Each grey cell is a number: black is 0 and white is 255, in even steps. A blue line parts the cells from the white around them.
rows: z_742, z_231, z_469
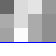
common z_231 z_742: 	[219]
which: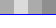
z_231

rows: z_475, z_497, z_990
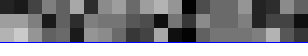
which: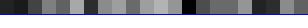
z_475
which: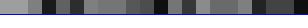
z_497

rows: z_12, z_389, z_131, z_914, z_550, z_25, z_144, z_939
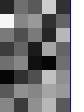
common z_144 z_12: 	[89]
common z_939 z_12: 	[89]

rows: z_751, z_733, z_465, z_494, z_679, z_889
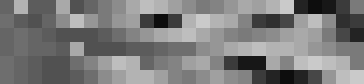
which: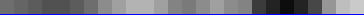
z_889
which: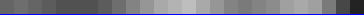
z_465
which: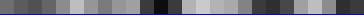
z_733
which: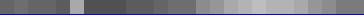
z_494

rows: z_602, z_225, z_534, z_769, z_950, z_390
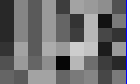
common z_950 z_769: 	[154]
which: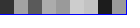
z_769
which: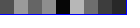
z_950
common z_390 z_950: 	[101]

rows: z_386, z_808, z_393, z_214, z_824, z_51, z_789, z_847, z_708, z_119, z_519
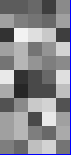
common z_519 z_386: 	[104]
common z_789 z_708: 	[73]

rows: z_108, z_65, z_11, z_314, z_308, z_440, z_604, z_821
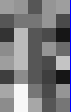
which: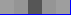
z_108
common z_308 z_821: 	[86]
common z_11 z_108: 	[86]
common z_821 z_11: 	[86]
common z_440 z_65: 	[86]
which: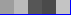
z_308
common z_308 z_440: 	[86]

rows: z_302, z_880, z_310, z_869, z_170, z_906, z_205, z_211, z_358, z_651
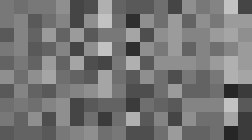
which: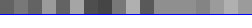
z_170
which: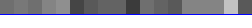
z_211

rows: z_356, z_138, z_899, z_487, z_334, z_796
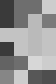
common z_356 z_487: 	[58]
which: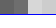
z_334
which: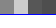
z_796
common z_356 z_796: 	[205]
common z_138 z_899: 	[186]
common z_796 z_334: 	[205]

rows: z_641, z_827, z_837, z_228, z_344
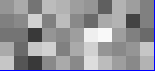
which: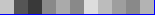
z_344
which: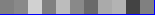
z_827
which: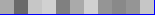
z_228
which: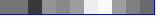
z_837
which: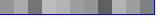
z_641

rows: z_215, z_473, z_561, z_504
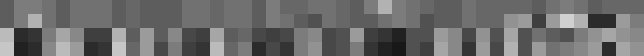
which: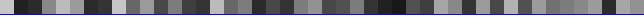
z_504
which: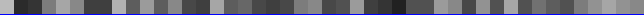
z_561
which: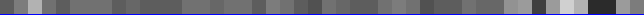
z_473
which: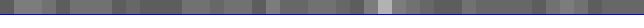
z_215

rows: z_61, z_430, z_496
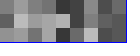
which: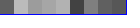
z_430
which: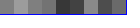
z_61

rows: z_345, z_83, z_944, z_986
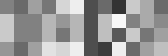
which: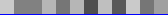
z_944

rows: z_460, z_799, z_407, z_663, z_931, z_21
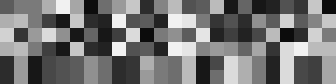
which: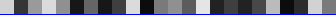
z_407
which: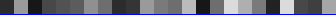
z_21

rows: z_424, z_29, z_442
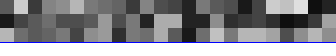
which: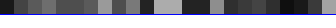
z_29
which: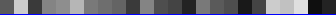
z_424

